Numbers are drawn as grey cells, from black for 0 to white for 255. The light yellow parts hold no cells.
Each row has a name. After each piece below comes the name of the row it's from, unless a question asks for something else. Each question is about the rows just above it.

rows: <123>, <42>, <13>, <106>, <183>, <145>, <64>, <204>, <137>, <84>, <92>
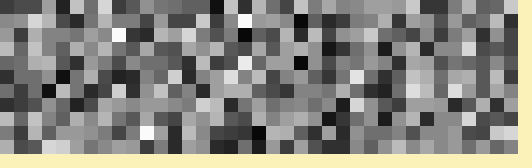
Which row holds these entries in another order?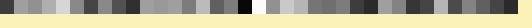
<13>
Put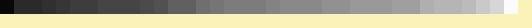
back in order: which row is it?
<42>
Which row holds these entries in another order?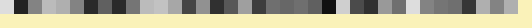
<64>
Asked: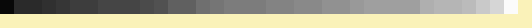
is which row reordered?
<13>
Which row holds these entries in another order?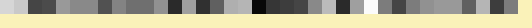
<84>
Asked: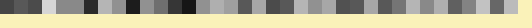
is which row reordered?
<106>
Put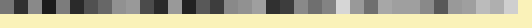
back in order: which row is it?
<204>

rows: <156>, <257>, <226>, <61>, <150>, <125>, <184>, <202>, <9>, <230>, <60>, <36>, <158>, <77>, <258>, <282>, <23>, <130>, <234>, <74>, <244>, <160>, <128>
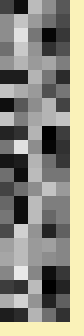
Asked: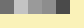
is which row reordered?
<257>
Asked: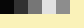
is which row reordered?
<60>
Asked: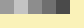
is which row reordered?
<257>
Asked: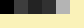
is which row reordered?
<230>
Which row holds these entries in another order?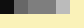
<258>
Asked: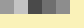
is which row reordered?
<257>
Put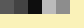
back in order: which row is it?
<156>

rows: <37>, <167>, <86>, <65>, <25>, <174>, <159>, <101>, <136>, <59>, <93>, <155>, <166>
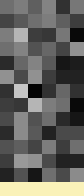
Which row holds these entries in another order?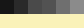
<136>
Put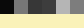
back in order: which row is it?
<86>
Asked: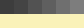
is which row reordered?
<93>
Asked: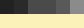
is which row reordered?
<59>
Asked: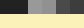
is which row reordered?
<155>

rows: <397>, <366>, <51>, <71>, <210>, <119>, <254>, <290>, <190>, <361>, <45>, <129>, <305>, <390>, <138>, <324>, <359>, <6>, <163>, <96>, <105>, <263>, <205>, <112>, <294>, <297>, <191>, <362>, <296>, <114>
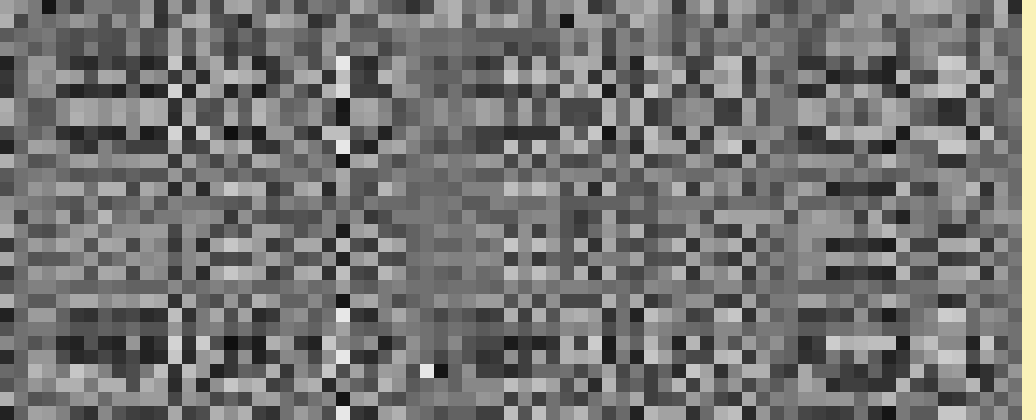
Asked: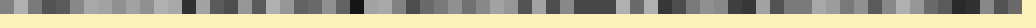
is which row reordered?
<290>
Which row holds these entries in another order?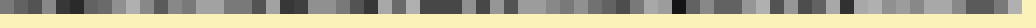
<263>
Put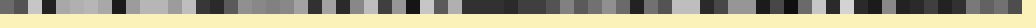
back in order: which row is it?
<361>
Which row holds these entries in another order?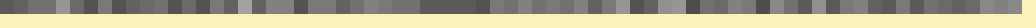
<112>
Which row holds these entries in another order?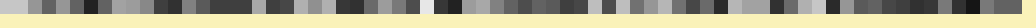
<45>
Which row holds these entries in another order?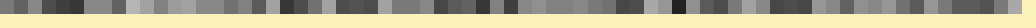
<163>

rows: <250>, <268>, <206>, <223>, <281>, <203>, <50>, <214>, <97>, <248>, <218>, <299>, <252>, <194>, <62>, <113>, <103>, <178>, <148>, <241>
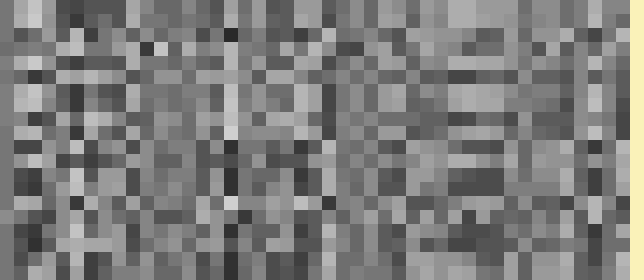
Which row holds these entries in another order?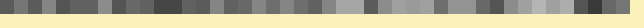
<203>
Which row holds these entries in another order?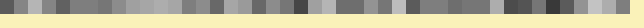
<50>
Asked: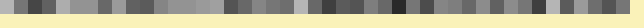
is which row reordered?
<206>
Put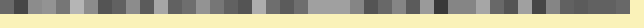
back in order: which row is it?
<203>

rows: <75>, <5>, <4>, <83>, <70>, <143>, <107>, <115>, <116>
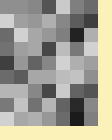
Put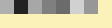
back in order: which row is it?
<4>
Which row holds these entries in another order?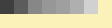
<5>
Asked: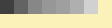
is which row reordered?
<70>

